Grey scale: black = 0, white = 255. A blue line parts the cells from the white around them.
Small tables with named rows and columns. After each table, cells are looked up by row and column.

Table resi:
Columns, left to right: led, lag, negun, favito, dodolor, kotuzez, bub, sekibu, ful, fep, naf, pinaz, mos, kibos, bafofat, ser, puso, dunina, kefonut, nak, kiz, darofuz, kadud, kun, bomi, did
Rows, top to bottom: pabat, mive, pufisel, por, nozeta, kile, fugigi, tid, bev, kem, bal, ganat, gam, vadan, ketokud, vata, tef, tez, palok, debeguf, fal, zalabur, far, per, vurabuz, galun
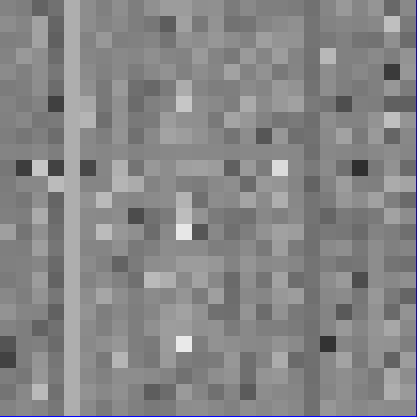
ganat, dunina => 149
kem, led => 132
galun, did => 139
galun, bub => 122
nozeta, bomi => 58
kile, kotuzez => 144
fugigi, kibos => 137
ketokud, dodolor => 174
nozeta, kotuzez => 139
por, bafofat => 121
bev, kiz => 138
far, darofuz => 163
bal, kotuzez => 71
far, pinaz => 126
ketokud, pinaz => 230
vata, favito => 118
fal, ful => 125

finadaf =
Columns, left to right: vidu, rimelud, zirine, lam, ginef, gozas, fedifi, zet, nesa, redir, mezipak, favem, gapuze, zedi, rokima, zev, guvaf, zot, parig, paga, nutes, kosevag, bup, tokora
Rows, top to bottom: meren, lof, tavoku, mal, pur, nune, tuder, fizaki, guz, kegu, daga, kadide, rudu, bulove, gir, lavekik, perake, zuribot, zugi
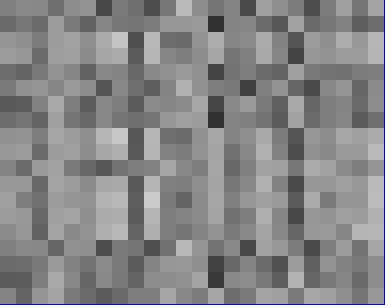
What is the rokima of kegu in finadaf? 113
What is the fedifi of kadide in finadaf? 167
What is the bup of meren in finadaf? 116
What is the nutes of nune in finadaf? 135
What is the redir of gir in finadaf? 174
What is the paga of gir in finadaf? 152
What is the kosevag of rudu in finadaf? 149

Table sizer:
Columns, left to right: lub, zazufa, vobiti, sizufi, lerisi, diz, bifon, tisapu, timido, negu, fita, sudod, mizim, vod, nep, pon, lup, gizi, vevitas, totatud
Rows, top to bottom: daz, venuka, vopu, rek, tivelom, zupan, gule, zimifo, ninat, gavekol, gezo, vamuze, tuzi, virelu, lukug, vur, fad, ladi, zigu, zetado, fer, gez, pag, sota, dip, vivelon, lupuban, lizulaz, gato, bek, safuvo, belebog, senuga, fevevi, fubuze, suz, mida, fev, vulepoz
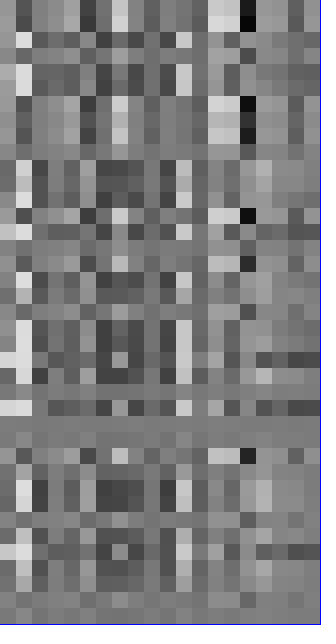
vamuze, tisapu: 85
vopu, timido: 73
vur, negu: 116
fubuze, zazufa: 220
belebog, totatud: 126
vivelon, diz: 107
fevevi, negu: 120
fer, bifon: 64
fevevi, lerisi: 101
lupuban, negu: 122
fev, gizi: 127
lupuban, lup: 123
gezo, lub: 105
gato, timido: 130
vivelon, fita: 84
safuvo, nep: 102
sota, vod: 131
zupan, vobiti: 90
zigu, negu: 121
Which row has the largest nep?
venuka

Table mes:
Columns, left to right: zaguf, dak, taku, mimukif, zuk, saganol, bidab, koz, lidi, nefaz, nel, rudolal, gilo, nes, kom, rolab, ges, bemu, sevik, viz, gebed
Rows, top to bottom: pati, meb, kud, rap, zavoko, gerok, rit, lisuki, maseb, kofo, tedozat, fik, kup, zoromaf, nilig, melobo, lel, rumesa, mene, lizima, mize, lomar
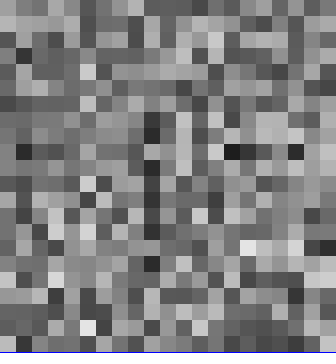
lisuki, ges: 180
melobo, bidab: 130
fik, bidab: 76
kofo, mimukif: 81
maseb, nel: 107
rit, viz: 132
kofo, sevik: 44
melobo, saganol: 169
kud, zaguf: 85
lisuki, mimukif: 122
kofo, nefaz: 168
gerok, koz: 95
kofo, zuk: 105

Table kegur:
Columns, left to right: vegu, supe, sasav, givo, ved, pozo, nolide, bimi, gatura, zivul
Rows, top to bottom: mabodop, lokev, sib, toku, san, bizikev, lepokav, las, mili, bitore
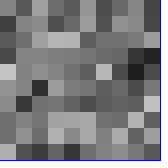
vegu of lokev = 65
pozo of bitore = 110
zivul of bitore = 87
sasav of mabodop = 160
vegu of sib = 89
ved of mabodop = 90

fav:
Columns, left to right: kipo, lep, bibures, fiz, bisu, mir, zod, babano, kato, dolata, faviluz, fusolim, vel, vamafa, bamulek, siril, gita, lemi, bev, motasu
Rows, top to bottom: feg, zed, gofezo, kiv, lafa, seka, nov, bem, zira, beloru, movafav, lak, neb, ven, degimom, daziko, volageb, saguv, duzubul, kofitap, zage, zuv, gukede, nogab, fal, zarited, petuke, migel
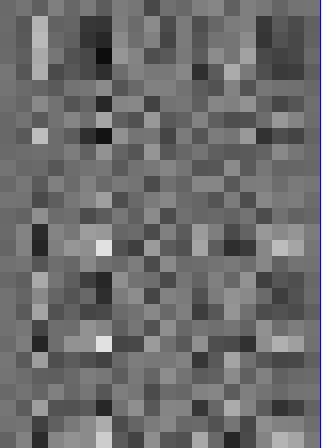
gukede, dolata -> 120
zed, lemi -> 90
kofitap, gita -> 76
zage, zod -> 132
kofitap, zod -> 73
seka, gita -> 119
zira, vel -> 85
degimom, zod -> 152
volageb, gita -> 135
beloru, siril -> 90
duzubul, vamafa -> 124
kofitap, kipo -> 114
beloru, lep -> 109
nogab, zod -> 119
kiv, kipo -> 106
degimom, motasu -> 124
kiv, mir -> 72
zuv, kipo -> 107
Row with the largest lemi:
daziko

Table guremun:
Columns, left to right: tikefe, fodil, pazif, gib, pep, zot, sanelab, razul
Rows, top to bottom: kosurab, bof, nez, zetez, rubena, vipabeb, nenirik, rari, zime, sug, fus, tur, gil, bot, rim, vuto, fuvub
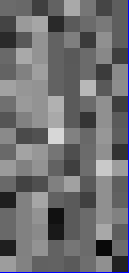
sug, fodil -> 163
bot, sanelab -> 144
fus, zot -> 110
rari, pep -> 90
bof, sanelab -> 121
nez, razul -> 94
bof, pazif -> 166
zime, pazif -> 81
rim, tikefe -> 105
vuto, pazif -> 147
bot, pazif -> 147
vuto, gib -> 98
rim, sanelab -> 168
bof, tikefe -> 68
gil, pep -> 90
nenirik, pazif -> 147
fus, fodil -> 129
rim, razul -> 94
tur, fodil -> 66
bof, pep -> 90

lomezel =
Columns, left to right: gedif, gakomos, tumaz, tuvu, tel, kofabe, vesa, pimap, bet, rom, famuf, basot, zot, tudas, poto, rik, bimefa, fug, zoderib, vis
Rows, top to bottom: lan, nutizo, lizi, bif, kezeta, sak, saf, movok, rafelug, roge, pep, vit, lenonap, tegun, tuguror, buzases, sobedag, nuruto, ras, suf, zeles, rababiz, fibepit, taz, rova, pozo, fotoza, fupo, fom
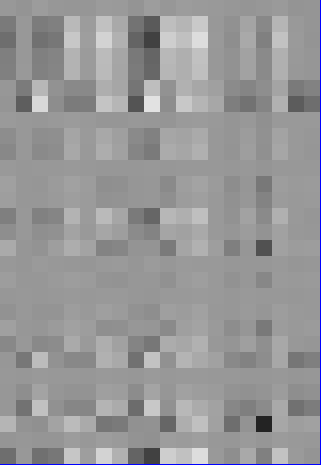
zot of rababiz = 177
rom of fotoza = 146
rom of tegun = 102
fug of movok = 153
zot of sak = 167
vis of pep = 152
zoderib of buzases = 156
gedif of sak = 151
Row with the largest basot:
saf

